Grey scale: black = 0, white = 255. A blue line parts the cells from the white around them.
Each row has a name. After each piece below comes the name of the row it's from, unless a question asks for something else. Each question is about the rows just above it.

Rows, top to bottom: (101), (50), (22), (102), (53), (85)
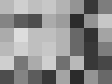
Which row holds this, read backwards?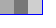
(53)
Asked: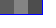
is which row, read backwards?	(85)
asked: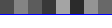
(85)
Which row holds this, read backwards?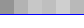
(101)

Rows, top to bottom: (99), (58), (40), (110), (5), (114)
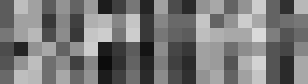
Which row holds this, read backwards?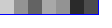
(99)
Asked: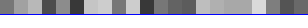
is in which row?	(40)
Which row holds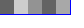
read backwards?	(99)
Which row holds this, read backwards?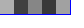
(58)
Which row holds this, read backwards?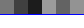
(99)

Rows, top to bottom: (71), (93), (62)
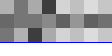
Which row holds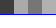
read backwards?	(71)
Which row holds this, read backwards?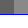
(93)
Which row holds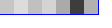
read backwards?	(62)
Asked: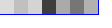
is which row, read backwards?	(71)

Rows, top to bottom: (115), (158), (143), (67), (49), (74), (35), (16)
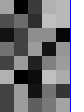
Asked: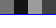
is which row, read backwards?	(35)
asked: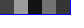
(35)
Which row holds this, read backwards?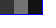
(35)
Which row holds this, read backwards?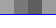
(16)

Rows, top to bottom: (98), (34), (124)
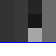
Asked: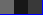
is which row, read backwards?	(34)
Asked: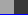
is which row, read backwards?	(124)

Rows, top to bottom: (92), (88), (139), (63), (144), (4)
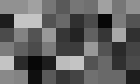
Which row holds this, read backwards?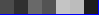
(144)
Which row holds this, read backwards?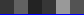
(139)

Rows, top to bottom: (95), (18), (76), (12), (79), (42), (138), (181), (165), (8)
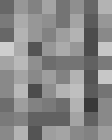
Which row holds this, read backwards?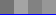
(95)
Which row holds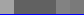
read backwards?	(165)
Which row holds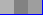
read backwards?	(42)
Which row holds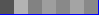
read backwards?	(42)
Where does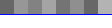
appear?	(95)
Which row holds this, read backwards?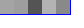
(8)
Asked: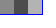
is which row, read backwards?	(76)

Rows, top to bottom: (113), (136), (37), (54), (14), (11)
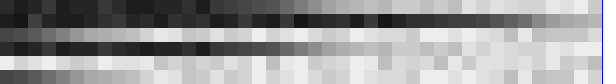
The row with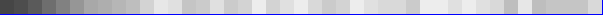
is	(37)
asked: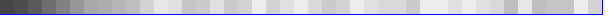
(11)
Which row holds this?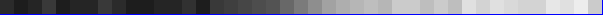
(113)

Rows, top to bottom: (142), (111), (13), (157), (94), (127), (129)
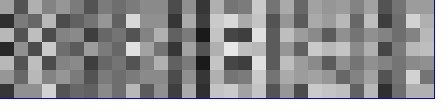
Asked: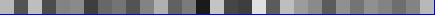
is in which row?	(13)
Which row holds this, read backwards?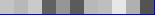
(157)
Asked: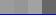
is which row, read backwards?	(142)
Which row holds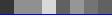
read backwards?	(111)
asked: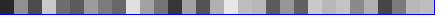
(157)

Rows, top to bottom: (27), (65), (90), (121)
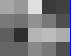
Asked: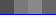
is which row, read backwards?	(121)
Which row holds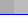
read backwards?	(90)
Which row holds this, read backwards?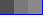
(121)
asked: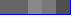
(121)
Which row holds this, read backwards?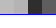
(90)
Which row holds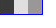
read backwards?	(27)

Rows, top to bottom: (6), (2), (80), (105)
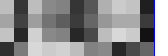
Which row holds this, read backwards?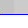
(6)
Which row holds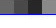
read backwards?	(105)
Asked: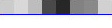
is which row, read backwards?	(80)

